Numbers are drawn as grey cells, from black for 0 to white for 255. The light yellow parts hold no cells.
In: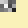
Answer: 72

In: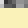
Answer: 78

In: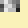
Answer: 218

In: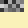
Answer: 84

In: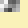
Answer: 146

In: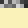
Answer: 85

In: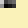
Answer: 90

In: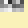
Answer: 199
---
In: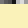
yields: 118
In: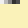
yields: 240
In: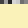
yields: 65
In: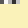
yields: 88
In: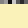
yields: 130
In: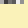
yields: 173
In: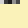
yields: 211
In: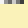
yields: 244
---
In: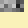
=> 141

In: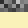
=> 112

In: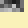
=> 181

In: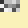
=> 243

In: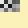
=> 109

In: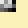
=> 77
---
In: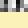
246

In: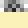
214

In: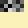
114

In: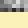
175

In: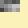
93

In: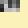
70

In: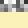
50
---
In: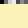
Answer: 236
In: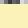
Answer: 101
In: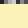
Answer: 203
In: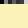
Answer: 93
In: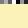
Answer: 249
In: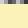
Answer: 105
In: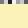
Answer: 242
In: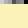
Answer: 80
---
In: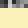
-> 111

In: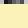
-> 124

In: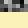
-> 49

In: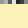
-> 37

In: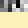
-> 13

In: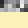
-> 122

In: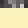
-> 94
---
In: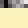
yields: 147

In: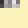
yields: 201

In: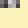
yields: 184

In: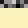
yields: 76

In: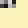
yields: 190

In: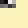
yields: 55
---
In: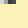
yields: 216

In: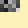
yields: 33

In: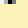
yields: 244

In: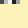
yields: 190

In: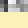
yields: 207

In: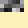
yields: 34

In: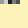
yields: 209

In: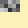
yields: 185
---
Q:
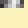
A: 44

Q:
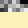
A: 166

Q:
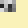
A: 36

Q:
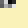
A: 93

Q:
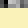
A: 89

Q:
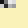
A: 207
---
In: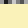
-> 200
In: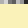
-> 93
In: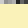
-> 174
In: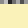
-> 110
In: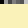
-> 126
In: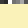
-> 113
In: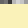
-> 184
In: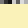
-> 205
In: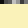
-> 191
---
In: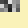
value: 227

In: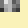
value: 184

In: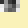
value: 61

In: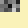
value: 121

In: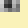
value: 69

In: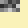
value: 59

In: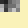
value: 98
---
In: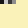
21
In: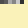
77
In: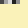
73
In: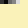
51
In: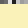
96
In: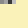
137
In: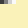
61
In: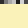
45
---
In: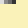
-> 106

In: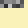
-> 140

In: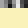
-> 61

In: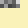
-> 140

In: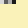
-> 174

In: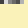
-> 135

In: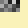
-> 33
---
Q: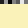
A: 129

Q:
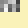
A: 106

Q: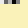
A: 180

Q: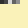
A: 216

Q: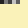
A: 64

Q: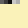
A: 16

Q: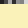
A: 46

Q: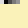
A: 78

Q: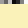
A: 10

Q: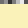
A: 122
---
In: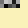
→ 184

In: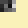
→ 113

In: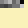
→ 103

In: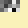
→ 130

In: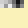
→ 107

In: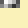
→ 222

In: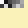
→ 101
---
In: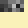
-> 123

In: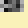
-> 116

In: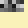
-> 181

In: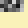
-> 211

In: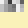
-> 222

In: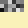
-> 55

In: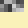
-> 136

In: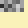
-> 120
